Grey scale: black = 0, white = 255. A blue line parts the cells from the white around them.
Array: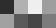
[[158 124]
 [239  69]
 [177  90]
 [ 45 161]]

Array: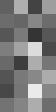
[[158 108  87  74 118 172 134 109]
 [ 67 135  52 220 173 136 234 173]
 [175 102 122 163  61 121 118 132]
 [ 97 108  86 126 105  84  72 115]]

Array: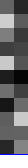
[[ 38  92  57  68  84   6  63 107 201  99 132]
 [100 206 126  63 201  29 111  22  94  98  39]]

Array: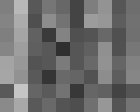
[[110 113 112 119 130 134  85 116]
 [ 86  93  80  81 101  93  67  84]
 [147 151 104 144 146 141  97 151]
 [126 156  84  96 105  82 102 112]
 [ 68  68  80  86  86 101  56  78]
 [103 115 131  47 123 105 115  84]
 [118 141  58  88  87  53  90 105]
 [ 88  79  97  95  83  89 101  89]
 [184 172 165 158 152 146 197 168]
 [127 132 127 133 164 166  89 138]]

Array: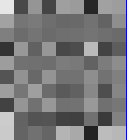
[[157 142 107  93 141 128 134 119 130 183]
 [161  99 111  67 124 114  78 112  58 188]
 [ 38 114 116 186  98 142 136 153 113  34]
 [155 105 112  77 121 114  97 114  64 169]
 [159 104 111  72 124 114  90 113  65 180]
 [ 69 110 107 151 110 148 107 152  84 101]
 [149 122 116  97 112 104 159 113  83 113]
 [ 73 117 108 152 113 146 118 149  99 100]
 [230 162 127  51 157  84 158  66 204 202]]

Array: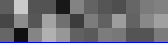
[[129 160 123]
 [123 136  84]
 [102  99  84]
 [ 78 157 120]
 [ 85  97 124]
 [ 99 124  90]
 [131  60  97]
 [ 24 112 151]
 [ 83 163 177]
 [ 83  86 133]
 [202 140  16]
 [ 94  70 102]]

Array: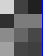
[[ 32 124  71  63]
 [ 65 124 102  69]
 [212  47 139 161]]

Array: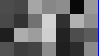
[[153 142  91 138]
 [  8 178  77  43]
 [141  48  34  31]
 [135 210 207 140]
 [166 114 157  67]
 [ 71  51 173  61]
 [ 76  73  30  82]]
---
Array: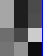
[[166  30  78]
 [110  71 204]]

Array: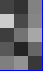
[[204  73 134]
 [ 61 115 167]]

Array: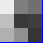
[[192  57  62]
 [176 144  53]]

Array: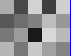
[[ 88 110 129]
 [120 156  25]]

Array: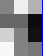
[[103 102  12]
 [209 129  17]]

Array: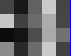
[[198  65 107]
 [ 11  19  77]]
